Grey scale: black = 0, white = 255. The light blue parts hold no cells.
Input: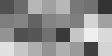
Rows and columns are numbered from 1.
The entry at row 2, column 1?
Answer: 126
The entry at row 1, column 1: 80
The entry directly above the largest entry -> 212
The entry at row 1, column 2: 107
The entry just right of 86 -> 113
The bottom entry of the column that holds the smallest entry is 212
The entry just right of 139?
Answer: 126
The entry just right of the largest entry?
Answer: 218
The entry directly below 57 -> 175
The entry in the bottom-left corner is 225

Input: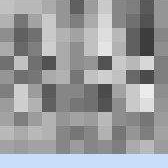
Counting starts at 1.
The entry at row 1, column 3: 185
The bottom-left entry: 163
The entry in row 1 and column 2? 185
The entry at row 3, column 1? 142
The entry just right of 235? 142
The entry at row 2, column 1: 178
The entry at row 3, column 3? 112
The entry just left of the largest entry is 201
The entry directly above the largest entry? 75
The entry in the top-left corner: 193
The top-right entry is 149
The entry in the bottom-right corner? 156
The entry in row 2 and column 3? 163

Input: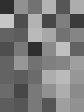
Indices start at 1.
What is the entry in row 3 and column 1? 99
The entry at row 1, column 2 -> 145
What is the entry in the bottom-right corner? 145
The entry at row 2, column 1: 198
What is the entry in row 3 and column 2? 93
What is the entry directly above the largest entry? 47
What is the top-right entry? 173
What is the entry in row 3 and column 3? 186

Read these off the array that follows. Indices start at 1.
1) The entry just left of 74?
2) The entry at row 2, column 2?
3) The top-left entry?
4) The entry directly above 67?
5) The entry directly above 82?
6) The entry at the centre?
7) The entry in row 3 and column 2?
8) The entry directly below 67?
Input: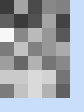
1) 164
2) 59
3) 59
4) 129
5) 74
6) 129
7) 136
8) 88

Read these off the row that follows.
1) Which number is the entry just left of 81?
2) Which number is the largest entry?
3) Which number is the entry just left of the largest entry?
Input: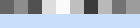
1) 141
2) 250
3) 221

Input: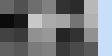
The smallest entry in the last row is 58
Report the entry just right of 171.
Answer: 165
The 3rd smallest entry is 37
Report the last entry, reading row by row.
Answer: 89
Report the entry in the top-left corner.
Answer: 103
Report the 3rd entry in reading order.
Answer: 110
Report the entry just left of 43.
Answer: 50
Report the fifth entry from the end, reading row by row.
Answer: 123

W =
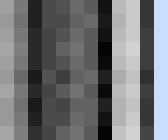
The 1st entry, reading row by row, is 159
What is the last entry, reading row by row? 69
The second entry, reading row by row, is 121
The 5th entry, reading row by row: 83
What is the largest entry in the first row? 202
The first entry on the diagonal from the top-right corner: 55
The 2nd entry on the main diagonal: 114
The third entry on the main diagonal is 41
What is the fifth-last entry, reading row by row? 91
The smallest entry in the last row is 4
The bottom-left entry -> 165
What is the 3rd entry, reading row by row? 33
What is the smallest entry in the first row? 19
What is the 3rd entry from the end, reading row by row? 194

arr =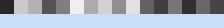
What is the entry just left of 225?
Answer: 143
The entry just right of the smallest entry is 202

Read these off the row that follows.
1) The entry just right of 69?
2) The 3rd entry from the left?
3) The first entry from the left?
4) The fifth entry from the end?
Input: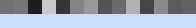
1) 138
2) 30
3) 113
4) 177

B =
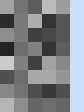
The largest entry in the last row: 181
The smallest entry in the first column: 36
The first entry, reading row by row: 162
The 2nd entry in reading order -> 115
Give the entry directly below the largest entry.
79
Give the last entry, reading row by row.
101
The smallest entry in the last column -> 79
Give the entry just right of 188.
156
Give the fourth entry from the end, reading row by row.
141
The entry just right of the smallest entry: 109

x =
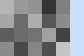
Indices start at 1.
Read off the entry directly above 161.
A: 87
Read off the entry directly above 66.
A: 140
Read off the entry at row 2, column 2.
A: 107
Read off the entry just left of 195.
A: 79
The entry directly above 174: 146
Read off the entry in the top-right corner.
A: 128
